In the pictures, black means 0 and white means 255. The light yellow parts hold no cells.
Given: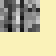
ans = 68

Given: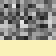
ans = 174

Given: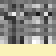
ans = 113

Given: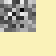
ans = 217

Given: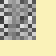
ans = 222

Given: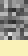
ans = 183

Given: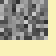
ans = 189
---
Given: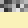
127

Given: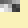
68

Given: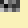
89

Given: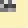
166

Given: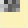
121

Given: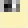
180

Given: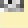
183

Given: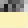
161

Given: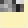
32

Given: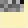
123
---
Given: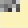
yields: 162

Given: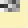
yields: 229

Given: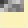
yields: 60

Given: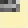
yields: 65

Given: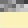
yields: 116

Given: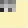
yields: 105

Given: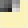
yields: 117
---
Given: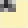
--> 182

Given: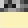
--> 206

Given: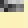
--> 51

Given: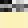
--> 11

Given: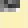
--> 115

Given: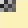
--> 213
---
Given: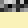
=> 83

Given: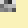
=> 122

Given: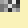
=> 169

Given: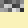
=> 153

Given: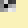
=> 172

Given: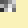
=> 179

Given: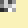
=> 83
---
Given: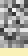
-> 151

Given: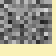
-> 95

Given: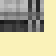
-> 84

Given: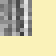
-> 60

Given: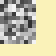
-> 60

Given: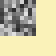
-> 74
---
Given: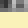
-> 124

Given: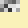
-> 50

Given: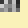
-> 108

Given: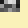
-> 154

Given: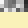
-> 164

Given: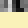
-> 214

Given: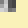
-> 112

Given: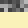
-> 63

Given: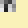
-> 220

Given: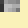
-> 173
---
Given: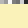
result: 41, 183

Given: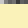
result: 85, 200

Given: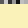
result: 176, 90

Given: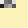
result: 222, 30

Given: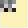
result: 146, 203

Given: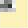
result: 234, 181
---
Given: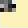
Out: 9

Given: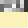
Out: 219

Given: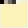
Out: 2

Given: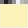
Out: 85

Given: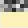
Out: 118

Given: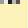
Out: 156

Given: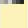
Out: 153

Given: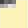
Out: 124

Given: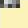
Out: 94
